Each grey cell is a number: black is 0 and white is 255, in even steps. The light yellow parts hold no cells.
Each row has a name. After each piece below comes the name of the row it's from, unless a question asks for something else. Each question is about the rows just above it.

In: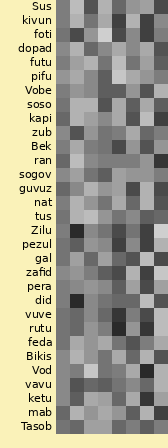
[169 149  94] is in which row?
mab
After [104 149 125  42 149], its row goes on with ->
[ 54 188]
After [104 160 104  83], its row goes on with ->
[188  74]
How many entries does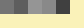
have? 5
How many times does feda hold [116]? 2
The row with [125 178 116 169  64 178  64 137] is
kivun

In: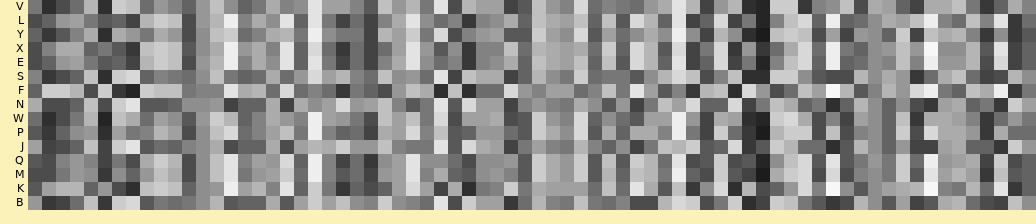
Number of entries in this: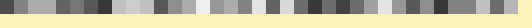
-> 37
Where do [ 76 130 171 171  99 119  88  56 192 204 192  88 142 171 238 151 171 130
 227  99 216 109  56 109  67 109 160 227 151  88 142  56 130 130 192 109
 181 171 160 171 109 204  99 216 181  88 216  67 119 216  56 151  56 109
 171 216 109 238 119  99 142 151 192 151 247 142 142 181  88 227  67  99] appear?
X
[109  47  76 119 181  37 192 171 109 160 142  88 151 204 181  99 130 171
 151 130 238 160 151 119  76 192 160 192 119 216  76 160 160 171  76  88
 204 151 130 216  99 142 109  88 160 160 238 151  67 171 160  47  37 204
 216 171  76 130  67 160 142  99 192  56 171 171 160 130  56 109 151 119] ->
W
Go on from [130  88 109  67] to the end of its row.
[151 160 227 130 171  99  88 142 151 130  88 204 171 151 204  88 181  99
 192 181 119 238  99  76 204  88  67  28 171 204 216  76 216  76 130 142
 119 204  88 227 160 181 160  56 192  88  99]
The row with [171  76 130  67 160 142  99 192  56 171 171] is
W
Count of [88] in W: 3
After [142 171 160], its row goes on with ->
[192 238 130 109 192 130 227  56 109]

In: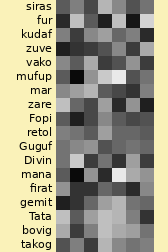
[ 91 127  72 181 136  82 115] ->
siras
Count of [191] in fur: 2
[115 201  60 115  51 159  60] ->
Divin
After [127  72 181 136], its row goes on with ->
[ 82 115]
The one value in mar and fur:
[91]
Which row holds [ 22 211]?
fur
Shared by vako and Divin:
[60]

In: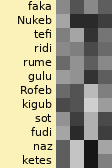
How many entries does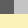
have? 2
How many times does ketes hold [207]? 0

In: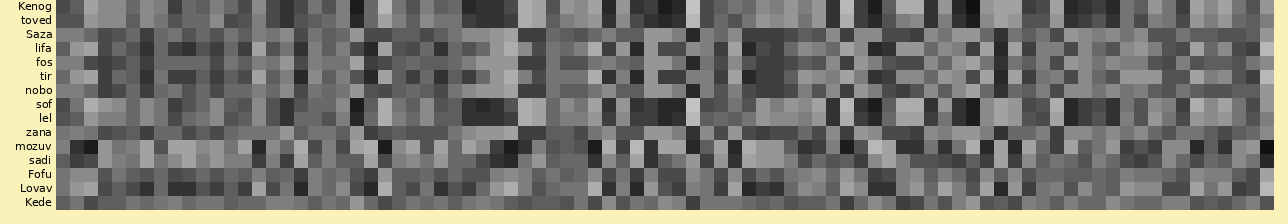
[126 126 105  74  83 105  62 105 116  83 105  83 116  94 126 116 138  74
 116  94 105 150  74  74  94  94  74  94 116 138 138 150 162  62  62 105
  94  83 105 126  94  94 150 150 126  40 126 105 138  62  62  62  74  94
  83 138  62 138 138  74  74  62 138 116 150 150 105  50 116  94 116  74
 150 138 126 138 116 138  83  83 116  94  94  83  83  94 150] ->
Saza
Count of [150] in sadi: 8
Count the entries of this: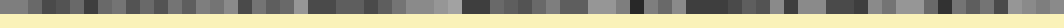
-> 76
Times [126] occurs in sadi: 10

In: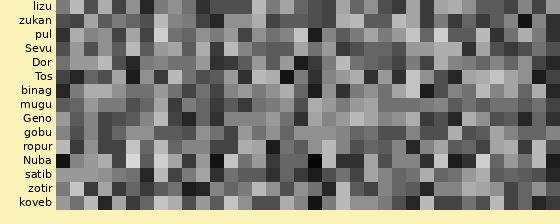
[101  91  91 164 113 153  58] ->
Sevu
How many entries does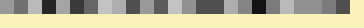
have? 25
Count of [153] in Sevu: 5
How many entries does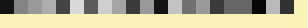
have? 21
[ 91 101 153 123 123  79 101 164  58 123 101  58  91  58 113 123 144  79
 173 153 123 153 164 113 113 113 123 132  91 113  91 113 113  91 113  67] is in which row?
mugu

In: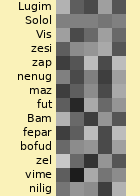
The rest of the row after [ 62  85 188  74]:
[188]
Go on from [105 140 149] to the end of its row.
[ 74 159]

